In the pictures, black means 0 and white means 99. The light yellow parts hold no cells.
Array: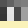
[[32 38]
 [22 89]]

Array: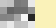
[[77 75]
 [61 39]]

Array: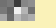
[[44 47]
 [47 39]]

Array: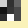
[[81 19]
 [ 7 21]]

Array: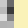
[[78 41]
 [72 23]]

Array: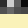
[[17 80]
 [31 40]]

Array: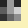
[[14 60]
 [36 60]]
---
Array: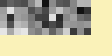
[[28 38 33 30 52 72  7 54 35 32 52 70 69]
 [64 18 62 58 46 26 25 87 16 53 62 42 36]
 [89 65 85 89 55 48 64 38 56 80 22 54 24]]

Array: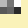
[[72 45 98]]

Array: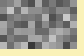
[[47 51 63 41 31 65 36 47 34 40 57]
 [32 46 52 47 49 44 69 31 42 78 49]
 [62 43 61 59 60 41 41 60 67 60 47]
 [71 43 60 72 22 41 69 62 58 30 55]]

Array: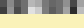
[[32 53 35 43 71 66 47 40 43 56 28 63]]

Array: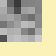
[[71 39 22 50 51 52]
 [62 64 58 49 43 54]
 [73 68 69 52 43 65]]

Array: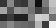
[[21 53 24 21 47  6 48 75]
 [15 23 12 12 51 81 79 43]]

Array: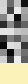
[[81 41 75  7]
 [52 85  6 60]
 [89 88 76 73]
 [ 3 86 84 22]
 [81 23 92 37]]

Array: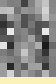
[[55 49 50 26 51 66 76 52]
 [31 61 55 32 41 50 76 58]
 [29 91 48 52 40 32 90 53]
 [88 18 54 61 54 67 10 41]
 [53 50 47 65 58 38 35 49]
 [60 81 48 62 54 46 70 48]]

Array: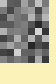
[[74 36 34 63 43 75 47]
 [29 55 46 41 70 41 71]
 [69 48 50 47 24 83 20]
 [52 64 49 54 15 30 23]
 [51 40 48 43 24 66 22]]
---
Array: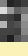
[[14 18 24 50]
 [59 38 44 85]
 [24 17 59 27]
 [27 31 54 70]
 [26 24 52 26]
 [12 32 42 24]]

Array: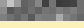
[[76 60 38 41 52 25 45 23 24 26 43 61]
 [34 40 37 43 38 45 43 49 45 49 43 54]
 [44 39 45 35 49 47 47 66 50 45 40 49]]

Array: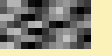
[[70 70 38  6  2 20 40 53 59 49 30 22 42]
 [49 58 55 38 22 31 60 75 53 16  0 12 33]
 [70 37  5  2 21 40 54 59 49 29 22 43 71]
 [32 21 38 67 72 43  9  1 17 38 52 59 52]
 [68 72 42  8  1 18 39 53 59 51 32 22 39]
 [30 47 57 57 41 23 28 56 75 58 21  0  9]
 [73 45 10  1 17 37 52 59 52 33 22 37 66]]

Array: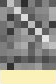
[[75 48 17 49 33 51 37 31]
 [52 83 41 43 53 54 67 58]
 [23 40 85 34 48 50 66 57]
 [53 37 29 73 29 54 23 44]
 [22 53 64 29 83 37 55 43]
 [47 52 58 60 41 88 61 38]
 [41 61 67 37 51 67 74 49]
 [52 53 57 39 56 44 54 49]
 [43 27 37 30 41 29 37 35]
 [19 57 54 55 61 44 45 57]]

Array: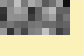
[[50 74 47 66 58 35 44 62  6 57]
 [55 64 59 18 38 61 71 39 38 21]
 [56 55 54 24 39 53 62 34 46 18]
 [46 39 37 45 47 41 42 37 39 40]
 [19 46 27 49 52 75 51 24 35 59]]

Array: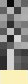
[[ 4 57 39 61]
 [72 24 66 38]
 [39 65 68 64]
 [18 53 47 55]
 [74 26 61 35]
 [13 83 46 70]
 [38 64 67 30]
 [81 29 23 24]
 [81 40 32 17]
 [81 36 29 17]]
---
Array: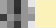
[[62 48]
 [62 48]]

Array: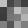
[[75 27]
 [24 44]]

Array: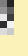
[[49 14]
 [57 36]]

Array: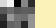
[[84 94]
 [34 42]]

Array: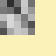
[[52 18]
 [47 44]]

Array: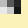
[[73 34]
 [90 78]]

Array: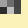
[[62 42]
 [17 74]]
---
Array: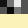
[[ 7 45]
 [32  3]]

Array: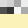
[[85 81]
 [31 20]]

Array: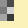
[[56 29]
 [47 81]]

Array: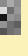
[[54 66]
 [85 43]]

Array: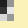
[[12 58]
 [20 89]]

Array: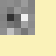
[[54 55]
 [53 46]]

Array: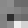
[[53 55]
 [54 53]]

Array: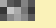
[[65 34]
 [21 77]]

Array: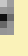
[[77 61]
 [58 56]]
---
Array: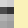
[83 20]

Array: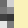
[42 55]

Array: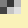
[48 76]

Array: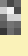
[50 94 82]

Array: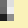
[42 92]

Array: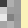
[24 61 59]

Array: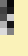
[43 10]

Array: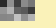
[16 69 75]

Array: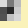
[85 16 83]
